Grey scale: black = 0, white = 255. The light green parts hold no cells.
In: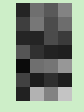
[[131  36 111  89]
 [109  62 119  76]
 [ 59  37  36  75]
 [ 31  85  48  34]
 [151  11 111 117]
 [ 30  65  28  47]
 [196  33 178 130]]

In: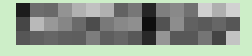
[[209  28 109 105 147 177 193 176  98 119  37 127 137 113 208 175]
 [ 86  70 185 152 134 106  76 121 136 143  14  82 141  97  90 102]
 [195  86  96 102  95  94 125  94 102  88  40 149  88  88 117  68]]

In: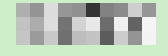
[[150 175 148 220 150 144  52 130 139 206]
 [245 194 172 221 115 211 232 108 239  99]
 [243 197 155 201 112 189 195  92 204 148]]

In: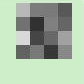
[[ 88 184 124 122]
 [101 114  49 128]
 [161 216  70 104]
 [136  98 121  56]]

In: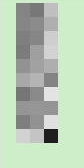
[[191 132 120]
 [175 134 139]
 [206 127 134]
 [210 124 159]
 [174 146 161]
 [132 168 180]
 [227 118 138]
 [148 149 150]
 [224 126 146]
 [ 30 210 196]]

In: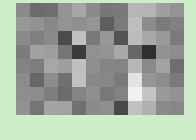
[[147 137 107 110 148 166 139 119 121 182 180 159]
 [129 151 146 135 147 143 149  94 123 190 140 123]
 [123 138 127 138  75 194 121 151  84 188 169 153]
 [141 124 161 158 117  58 145 147 168 103  47 146]
 [110 131 126 167 159 191 143 132 132 183 137 162]
 [122 139 103 141 112 192 136 135 123 227 149 140]
 [146 142 140 125 107 132 143 120 130 241 196 154]
 [135 146 117 164 162 112 139 142  73 193 176 138]]

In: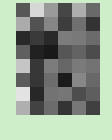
[[105  87 215 154  70 174]
 [ 51 171  82 134  61 112]
 [107  41  58  41 124 121]
 [ 76  95  33  25  86  99]
 [115 197  55 124 103 122]
 [104  91  54 109  27 135]
 [ 94 227  39 115 118  77]
 [ 64 175  66 108  52 119]]

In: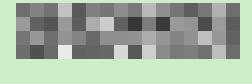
[[110 110 130 115 194  89 128 118 141 121 185 142 117  94 119 177]
 [ 92 154  97  84 153  93 172 205  98  55 124  58 154 148  76 155]
 [ 98 118 152 110 147 132 104 143 142 146 172 149 133 145 191 151]
 [108 109  80 107 235  99 101 103 216  87 206 138 122 125 113 189]]
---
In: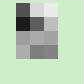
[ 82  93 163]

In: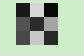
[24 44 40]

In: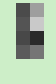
[ 75 201]

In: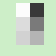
[252 122]

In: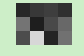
[39 30 36]

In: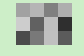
[162  97 192]

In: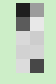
[ 31 232]
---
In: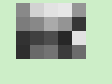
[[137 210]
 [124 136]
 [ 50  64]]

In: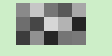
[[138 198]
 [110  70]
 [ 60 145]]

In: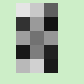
[[229 201]
 [ 50 154]
 [158 114]]

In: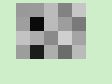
[[153 154]
 [159  10]
 [195 173]]

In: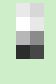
[[233 215]
 [254 232]
 [183 139]]

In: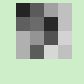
[[ 36  91]
 [ 95 107]
 [176 148]]

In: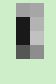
[[159 166]
 [ 25 179]
 [ 25 193]]
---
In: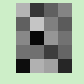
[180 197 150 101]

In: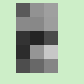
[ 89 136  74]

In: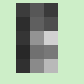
[ 60  95 209]

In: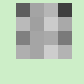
[ 94 160 170 179]

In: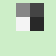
[135  40]

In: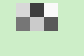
[216 203]

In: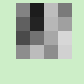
[131  35 167 209]
